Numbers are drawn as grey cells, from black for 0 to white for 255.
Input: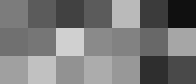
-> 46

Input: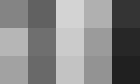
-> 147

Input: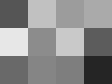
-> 126

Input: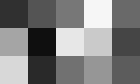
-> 150

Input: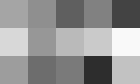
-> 45

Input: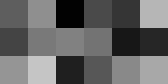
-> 137

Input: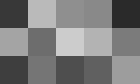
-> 96

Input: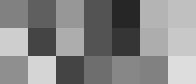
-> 129

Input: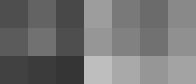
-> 150
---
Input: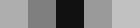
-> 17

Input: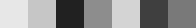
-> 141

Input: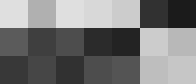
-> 43

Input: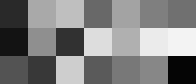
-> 221

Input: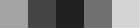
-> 32

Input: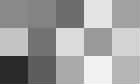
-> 219

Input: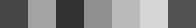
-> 143

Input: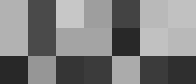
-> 164

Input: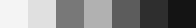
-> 177

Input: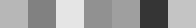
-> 145
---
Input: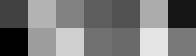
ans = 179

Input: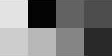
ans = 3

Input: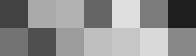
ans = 170

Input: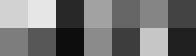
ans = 230

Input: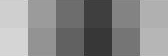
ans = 155

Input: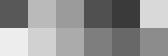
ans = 186

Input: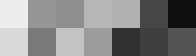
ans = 150

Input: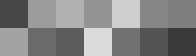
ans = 156

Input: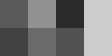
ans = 146

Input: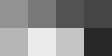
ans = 120
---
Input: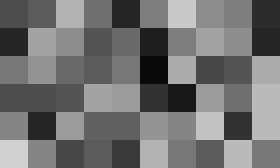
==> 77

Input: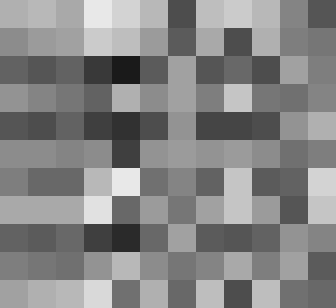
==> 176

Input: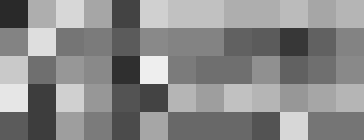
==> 41

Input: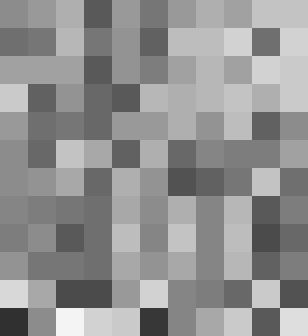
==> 140

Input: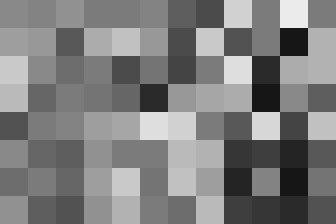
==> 137

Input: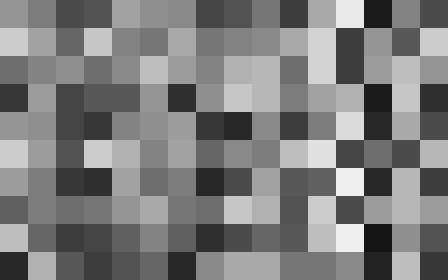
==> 149

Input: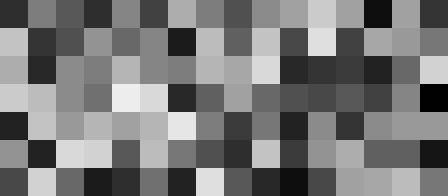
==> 46

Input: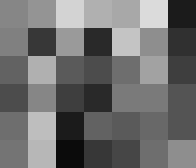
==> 134

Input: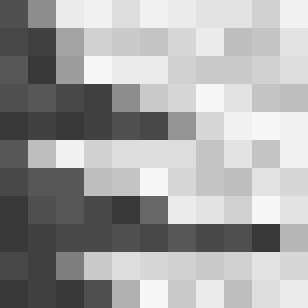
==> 80
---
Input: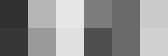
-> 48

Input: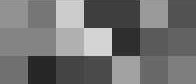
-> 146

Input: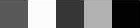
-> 89

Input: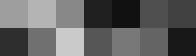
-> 158

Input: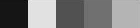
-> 21

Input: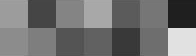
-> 156
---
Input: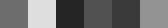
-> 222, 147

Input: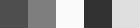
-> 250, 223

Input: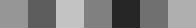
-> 195, 175

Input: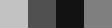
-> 194, 127

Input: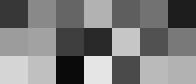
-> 229, 213

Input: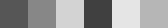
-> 229, 211

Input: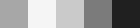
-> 245, 202

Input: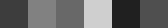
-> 207, 129

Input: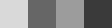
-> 217, 156
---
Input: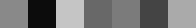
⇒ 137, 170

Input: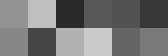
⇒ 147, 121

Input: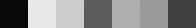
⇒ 9, 65

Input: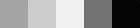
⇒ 165, 4

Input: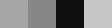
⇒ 166, 199

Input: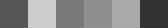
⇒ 86, 51

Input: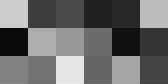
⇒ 204, 68

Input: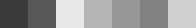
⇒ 58, 208

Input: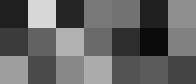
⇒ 31, 67
